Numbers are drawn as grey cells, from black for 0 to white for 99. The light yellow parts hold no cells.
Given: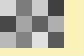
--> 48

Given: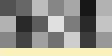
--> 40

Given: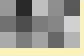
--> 16

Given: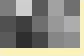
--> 80

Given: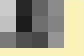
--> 15

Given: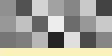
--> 32
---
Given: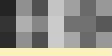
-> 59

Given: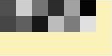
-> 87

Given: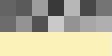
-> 68

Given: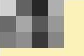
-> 52

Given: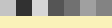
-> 51

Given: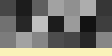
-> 52
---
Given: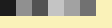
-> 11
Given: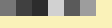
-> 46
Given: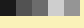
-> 10
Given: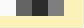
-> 97
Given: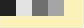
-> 13
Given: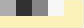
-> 67
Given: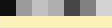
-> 6
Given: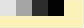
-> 88
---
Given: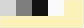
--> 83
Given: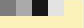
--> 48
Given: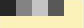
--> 15
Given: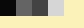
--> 3
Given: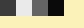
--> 23
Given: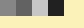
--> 52
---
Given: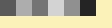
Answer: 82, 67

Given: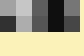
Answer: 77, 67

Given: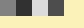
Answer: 85, 50

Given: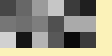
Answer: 81, 77

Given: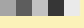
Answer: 91, 75

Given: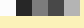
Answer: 98, 70

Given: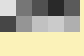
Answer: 87, 79

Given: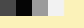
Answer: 94, 60
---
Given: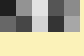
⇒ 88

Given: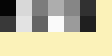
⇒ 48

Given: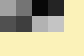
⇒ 3

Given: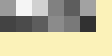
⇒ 81

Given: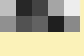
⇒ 26

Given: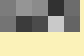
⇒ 54

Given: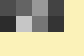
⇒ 59

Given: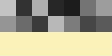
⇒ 68

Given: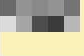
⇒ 53
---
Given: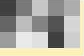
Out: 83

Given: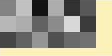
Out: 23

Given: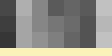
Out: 71

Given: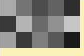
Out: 77

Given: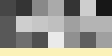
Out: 70

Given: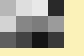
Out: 60

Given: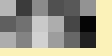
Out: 2

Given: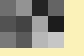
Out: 11

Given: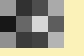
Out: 36
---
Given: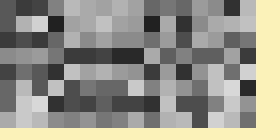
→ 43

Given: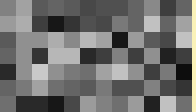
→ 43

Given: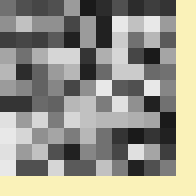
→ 48

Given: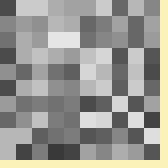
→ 33

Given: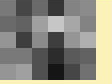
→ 44

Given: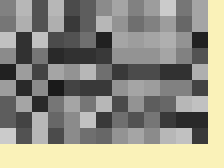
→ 22
